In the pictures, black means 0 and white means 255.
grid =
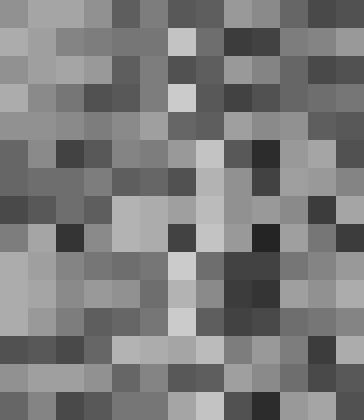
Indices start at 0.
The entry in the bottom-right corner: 81
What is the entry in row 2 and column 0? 145
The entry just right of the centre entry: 187
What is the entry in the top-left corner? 145
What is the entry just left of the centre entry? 172
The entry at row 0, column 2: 165
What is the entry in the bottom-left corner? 102
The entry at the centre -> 159
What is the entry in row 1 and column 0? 172
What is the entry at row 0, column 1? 165
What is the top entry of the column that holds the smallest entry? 138
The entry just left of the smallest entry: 153
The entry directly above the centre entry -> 81
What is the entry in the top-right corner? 81
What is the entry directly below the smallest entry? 66
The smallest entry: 36
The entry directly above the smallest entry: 153

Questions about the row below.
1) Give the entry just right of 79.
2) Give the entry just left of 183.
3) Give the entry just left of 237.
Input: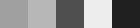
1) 237
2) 160
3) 79

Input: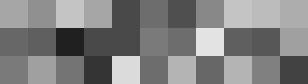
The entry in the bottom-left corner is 122
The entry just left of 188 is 196
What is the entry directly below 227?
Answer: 103
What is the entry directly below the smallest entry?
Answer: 116
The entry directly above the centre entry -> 109
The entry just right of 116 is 52
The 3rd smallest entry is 66
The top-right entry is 173
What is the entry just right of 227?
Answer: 95
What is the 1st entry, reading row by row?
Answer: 166

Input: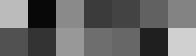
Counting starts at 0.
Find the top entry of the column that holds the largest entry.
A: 131
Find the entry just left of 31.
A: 103
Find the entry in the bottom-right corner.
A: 208
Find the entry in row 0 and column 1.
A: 8

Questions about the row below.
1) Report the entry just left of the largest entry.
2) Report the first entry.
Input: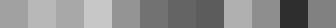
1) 168
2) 161

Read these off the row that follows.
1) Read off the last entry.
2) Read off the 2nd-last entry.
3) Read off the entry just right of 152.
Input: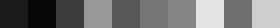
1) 206
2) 111
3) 87
